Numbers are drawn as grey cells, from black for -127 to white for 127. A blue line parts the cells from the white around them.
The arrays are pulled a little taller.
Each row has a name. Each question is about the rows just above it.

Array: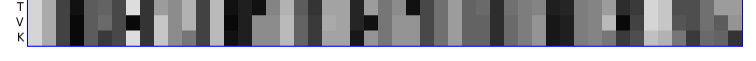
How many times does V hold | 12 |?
3
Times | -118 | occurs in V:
4
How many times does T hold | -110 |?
4
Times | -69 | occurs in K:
4
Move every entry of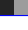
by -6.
| -96 |  22 |

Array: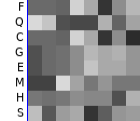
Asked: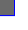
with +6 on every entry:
| -15 |
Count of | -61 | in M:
2
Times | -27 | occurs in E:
0
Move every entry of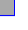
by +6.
| 47 |

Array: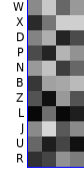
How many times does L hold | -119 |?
2
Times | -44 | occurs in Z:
2
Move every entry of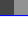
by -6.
| -64 |  12 |
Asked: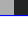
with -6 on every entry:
|  40 | -97 |

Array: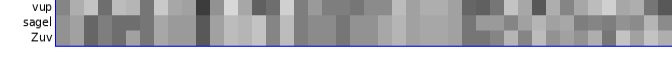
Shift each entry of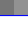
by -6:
| -15 |  12 |
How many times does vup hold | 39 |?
5
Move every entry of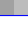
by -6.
| 27 | 54 |
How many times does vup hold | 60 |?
3

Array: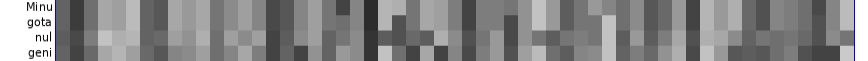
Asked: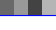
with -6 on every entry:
| -28 |  19 | -66 |  47 |
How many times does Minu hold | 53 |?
2
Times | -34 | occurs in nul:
7
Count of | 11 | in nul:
6
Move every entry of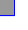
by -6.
| 19 |
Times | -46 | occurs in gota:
3
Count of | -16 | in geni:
4

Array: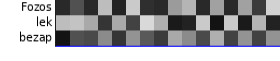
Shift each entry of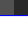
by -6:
| -52 | -92 |
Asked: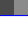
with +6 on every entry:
| -47 |  17 |
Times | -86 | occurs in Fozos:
5
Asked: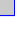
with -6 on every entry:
| 68 |

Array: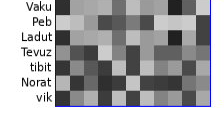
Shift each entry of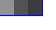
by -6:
|  12 | -51 | -73 |
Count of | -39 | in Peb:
1
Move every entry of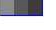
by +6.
|  16 | -33 | -61 |

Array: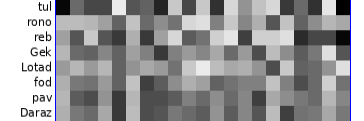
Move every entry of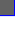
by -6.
| -35 |
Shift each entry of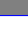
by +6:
| 6 | 6 |

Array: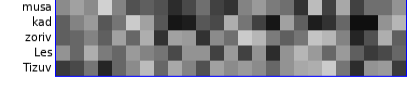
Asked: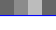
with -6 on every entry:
| -30 |   5 |  54 | -30 |
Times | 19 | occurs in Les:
5
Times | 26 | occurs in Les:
4
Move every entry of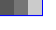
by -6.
| -46 | -16 |  69 |

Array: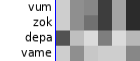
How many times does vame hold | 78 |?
3
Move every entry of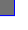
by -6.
| -20 |

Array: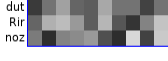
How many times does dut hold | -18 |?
0
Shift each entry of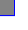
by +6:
| 9 |

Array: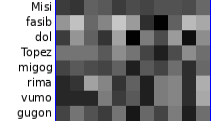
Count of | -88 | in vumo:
3
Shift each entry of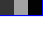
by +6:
|  -69 |   40 | -119 |
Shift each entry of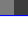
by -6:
|  -9 | -73 |
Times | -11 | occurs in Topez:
4
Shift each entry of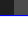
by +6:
| -90 | -45 |

